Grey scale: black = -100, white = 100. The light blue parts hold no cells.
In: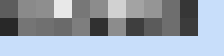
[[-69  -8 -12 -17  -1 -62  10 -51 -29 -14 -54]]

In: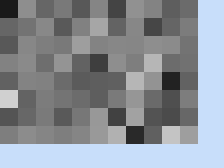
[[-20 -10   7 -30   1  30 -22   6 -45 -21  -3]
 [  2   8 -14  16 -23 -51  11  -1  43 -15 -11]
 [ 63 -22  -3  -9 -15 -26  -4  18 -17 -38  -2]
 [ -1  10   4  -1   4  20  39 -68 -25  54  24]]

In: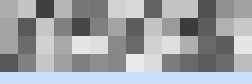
[[ 29 -30  55   1 -45   0  29 -27  54  21 -54 -27  40  57]
 [-31   0  55  25  -1  11   5  83  72  -3 -18 -27 -15  48]]

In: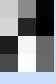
[[  67  -71 -100]
 [ -41   98  -18]]

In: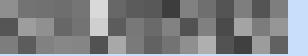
[[-33  23  13 -19 -10  62 -28  -6 -17   2 -36   0 -42  29  -3  18]]

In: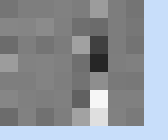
[[  5   4   9   0 -13 -16  -2  -7]
 [ 22   2   3   0 -13 -70  -1   0]
 [  5   0  -1   0 -24  93   0   0]]
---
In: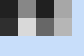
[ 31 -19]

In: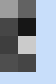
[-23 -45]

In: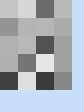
[44 43 44 37]

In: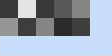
[  4 -66]

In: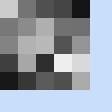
[-84 -11  45  31 -82]

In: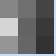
[-47 -22  17]

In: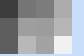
[35 22 44]
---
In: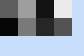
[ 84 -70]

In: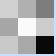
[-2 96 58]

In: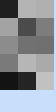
[ 38 -41  10]

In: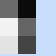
[-91  90]

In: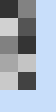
[ 2 64]

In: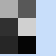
[-31 -62]

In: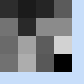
[-29   9  27 -11]

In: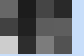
[-68 -27 -65]

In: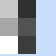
[-62  30]
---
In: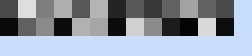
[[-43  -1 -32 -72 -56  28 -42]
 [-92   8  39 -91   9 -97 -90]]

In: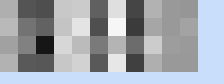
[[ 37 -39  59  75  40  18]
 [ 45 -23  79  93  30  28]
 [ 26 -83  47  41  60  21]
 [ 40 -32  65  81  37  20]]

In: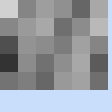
[[ 64  24 -20]
 [  6  32  10]
 [-38  10  26]
 [-60 -11  32]
 [-10 -19  27]]

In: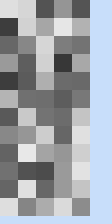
[[ 75 -35 -34]
 [-52  30  40]
 [-19  68 -10]
 [ 21  64  32]
 [-52  37 -18]
 [ 41 -14  -6]
 [-30 -10  54]
 [  7  61  76]
 [-22  29  62]
 [-11 -40  77]
 [-21 -19  54]
 [ 74  35  10]]

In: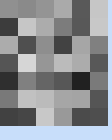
[[ 13  16 -30]
 [-53  35 -31]
 [ 35  11  30]
 [-33  18  35]
 [-63 -21 -74]
 [ -5  47  29]
 [-49  57 -41]]

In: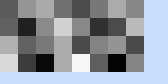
[[-29  33 -41  34]
 [-24   8   7 -41]
 [ 39  -5 -42  16]
 [ 70 -93  93 -97]]
